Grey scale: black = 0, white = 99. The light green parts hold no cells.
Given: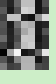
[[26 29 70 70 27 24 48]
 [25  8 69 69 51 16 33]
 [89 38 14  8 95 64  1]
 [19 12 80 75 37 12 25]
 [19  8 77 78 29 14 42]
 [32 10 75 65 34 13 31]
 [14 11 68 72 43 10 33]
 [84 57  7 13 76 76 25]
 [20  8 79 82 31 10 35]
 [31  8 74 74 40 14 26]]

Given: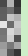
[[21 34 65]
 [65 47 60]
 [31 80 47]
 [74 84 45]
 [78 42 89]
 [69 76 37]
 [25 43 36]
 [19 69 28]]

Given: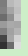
[[86 42 19]
 [82 65 27]
 [70 63 50]
 [65 66 60]
 [78 56 42]
 [74 64 50]
 [76 72 48]]

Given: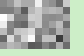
[[42 67 41 51 37 35 59 67 71 59]
 [57 23 74 75 47 97 82 58 85 40]
 [59 68 47 57 52 85 79 76 50 73]
 [43 73 62 54 78 69 40 44 52 92]
 [65 56 54 55 78 80 51 50 82 99]
 [41 68 71 68 79 71 36 58 49 49]
 [78 42 56 61 93 66 66 75 59 53]]

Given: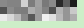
[[67 58 72 87 93 61 34 53 73 84 91]
 [78 58 69 31 51 61 67 48 49 54 32]
 [11 36 16 53 47 62 48 81 51 51 53]]

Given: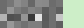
[[37 43 36 49 49 44 49 59 42]
 [77 43 35 88 22 58 33 31 70]
 [37 43 36 48 51 44 48 58 42]
 [45 42 53 54 40 51 55 46 42]]

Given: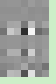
[[57 50 87 32 70 72 49]
 [45 54 50 65 57 54 52]
 [60 57 62 55 59 58 57]
 [61 54 80 40 68 68 52]
 [59 57 60 55 58 58 57]
 [59 57 59 56 58 58 57]
 [49 41 95 18 70 78 45]
 [63 56 73 47 65 64 55]
 [56 57 56 57 57 57 57]
 [55 56 55 58 56 56 56]
 [59 57 60 55 58 58 57]]

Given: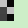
[[ 4 25]
 [75 26]
 [ 3 76]]
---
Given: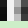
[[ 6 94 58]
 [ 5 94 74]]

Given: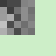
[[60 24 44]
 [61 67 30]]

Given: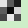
[[36  4 83]
 [27 90 29]]

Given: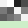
[[47 34 94]
 [36 44 52]]

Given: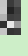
[[78 14 24]
 [69 24 26]]

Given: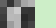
[[27 71 79]
 [24 72 71]]

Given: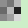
[[41 72 13]
 [53 62 84]]
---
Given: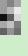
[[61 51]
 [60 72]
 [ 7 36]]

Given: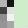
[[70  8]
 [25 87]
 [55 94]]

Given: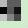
[[72 36]
 [ 1 34]
 [76 51]]

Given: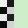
[[93 10]
 [ 5 81]
 [91 12]]

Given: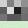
[[81 50]
 [36 86]
 [45 34]]

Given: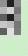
[[56 13]
 [71 81]
 [37 13]]
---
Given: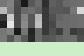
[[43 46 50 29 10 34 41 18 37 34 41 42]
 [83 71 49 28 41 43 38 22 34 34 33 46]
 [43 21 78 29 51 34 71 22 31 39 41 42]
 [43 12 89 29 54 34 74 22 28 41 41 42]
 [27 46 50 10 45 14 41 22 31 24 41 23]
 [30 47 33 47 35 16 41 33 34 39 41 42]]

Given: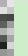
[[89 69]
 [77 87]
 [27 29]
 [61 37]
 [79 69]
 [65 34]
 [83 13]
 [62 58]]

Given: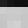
[[ 6 12  8  6]
 [78 80 79 79]
 [77 77 78 78]
 [77 76 80 81]]

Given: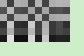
[[69 68 24 68 66 25 70 26 68 70]
 [28 32 72 30 28 63 27 64 30 32]
 [68 68 27 66 67 25 69 27 65 67]
 [18 19 78 18 16 79 24 68 22 29]
 [25 27 68 27 26 71 26 70 22 28]
 [13  9 87  6  6 83 11 78 10 13]]

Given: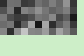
[[21 18 44 43 22 25 44 39 49 40 57]
 [26 32 47 15 51 46 56 46 38 42 49]
 [10 47 30 23 25 31 46 43 53 28 37]
 [22 42 46 16 37 64  9 65 18 36 47]
 [35 52 18 55 76 52 51 61 38 63 51]]

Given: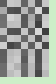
[[77 37 78 76 39 73 33]
 [28 66 32 30 71 42 83]
 [78 43 82 77 34 66 33]
 [80 44 74 75 35 69 25]
 [24 74 32 31 77 36 84]
 [74 41 77 74 40 75 31]
 [28 80 27 33 76 37 79]
 [75 36 72 75 39 72 31]
 [75 37 74 79 35 76 31]
 [77 42 78 69 42 72 33]
 [72 43 73 79 40 72 28]]
